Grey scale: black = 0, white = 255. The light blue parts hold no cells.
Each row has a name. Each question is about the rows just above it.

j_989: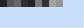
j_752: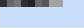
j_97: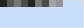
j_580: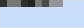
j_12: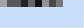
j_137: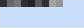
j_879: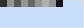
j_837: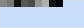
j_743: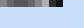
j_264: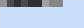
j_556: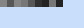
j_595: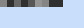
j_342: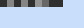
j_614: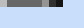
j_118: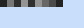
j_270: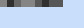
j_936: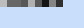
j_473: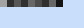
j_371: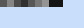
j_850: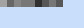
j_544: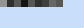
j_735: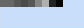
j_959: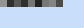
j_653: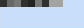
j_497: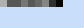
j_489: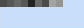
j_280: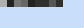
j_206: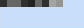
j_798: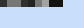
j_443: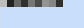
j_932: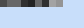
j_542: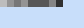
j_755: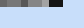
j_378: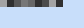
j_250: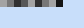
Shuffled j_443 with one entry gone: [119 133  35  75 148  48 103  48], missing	[189]
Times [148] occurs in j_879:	4
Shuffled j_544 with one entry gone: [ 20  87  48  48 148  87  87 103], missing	[63]
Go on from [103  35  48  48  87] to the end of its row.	[48]
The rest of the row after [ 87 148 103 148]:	[176 148  20]

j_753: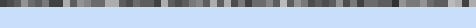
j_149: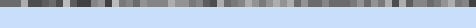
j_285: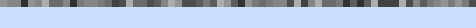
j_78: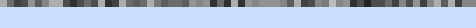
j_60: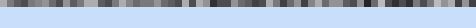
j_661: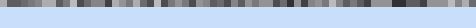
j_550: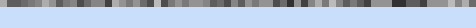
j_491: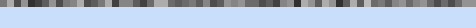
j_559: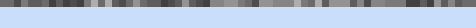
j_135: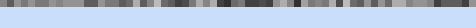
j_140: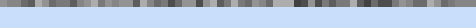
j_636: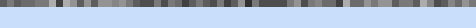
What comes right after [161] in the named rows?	[121]
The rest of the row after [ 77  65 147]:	[173 133  49 161 121 133 121 173  77 187 107  93 147  93 147 107 173 173
 133 147 147 133  65  93  93  93  65 147]

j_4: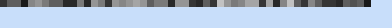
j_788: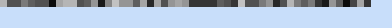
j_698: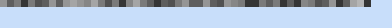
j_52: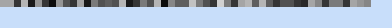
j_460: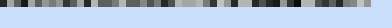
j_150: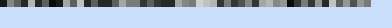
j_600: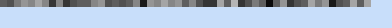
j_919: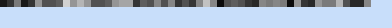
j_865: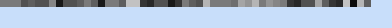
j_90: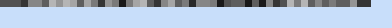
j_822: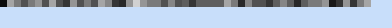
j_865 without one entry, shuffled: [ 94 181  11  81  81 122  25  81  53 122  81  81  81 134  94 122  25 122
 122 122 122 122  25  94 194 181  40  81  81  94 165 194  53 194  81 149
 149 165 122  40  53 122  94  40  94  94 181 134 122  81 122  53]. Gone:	[110]
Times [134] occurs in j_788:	1
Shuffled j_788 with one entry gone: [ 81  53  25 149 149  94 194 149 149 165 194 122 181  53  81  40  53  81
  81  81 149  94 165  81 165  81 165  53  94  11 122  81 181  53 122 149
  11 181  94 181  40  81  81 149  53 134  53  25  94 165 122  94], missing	[69]

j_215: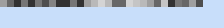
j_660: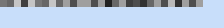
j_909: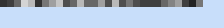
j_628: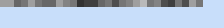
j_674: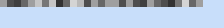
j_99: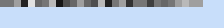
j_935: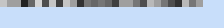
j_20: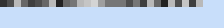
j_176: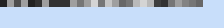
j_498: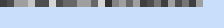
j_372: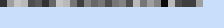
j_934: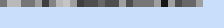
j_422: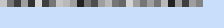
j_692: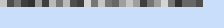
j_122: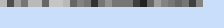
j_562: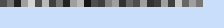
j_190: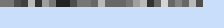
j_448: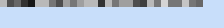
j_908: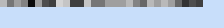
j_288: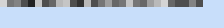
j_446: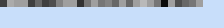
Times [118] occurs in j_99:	8
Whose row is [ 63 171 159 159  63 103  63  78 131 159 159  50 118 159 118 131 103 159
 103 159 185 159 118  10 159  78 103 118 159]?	j_446
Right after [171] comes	[159]
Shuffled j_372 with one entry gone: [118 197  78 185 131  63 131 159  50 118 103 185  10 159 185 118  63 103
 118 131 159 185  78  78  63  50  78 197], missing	[90]
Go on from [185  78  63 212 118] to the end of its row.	[197 118 103 159 197 159  63 118 159 212 118  50 103 103  78]
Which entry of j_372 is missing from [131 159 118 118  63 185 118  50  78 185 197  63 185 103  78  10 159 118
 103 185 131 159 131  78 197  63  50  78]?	[90]
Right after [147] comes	[118]

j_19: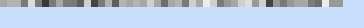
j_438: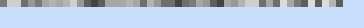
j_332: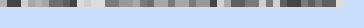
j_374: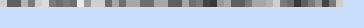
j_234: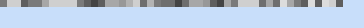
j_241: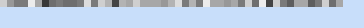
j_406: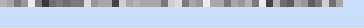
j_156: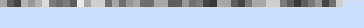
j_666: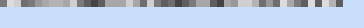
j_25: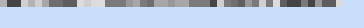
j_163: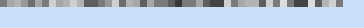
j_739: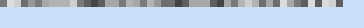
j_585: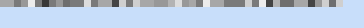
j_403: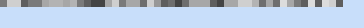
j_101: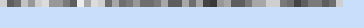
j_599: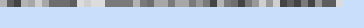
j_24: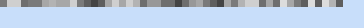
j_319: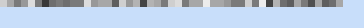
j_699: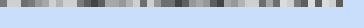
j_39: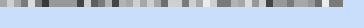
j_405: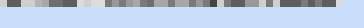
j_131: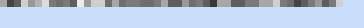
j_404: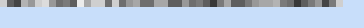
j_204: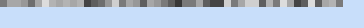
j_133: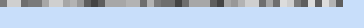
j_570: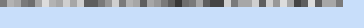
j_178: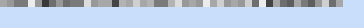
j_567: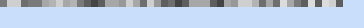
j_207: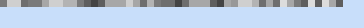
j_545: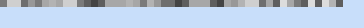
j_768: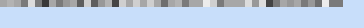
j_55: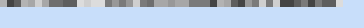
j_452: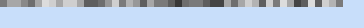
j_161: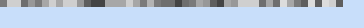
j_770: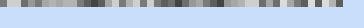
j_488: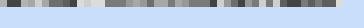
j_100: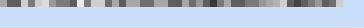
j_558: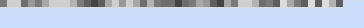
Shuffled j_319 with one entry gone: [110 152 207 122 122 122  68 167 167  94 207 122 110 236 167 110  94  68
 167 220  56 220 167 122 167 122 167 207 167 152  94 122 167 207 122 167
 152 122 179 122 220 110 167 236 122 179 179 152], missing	[80]
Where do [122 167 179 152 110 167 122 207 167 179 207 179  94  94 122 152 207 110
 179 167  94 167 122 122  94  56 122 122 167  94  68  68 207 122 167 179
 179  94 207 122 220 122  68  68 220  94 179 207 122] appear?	j_163
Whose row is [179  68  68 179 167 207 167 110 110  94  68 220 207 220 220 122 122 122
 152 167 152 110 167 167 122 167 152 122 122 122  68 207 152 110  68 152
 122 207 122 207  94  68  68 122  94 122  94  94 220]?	j_488
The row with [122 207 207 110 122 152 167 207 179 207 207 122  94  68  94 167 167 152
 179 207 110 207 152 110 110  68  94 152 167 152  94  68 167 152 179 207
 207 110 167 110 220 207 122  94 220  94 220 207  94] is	j_699
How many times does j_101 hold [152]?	5
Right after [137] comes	[110]
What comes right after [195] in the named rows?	[152]

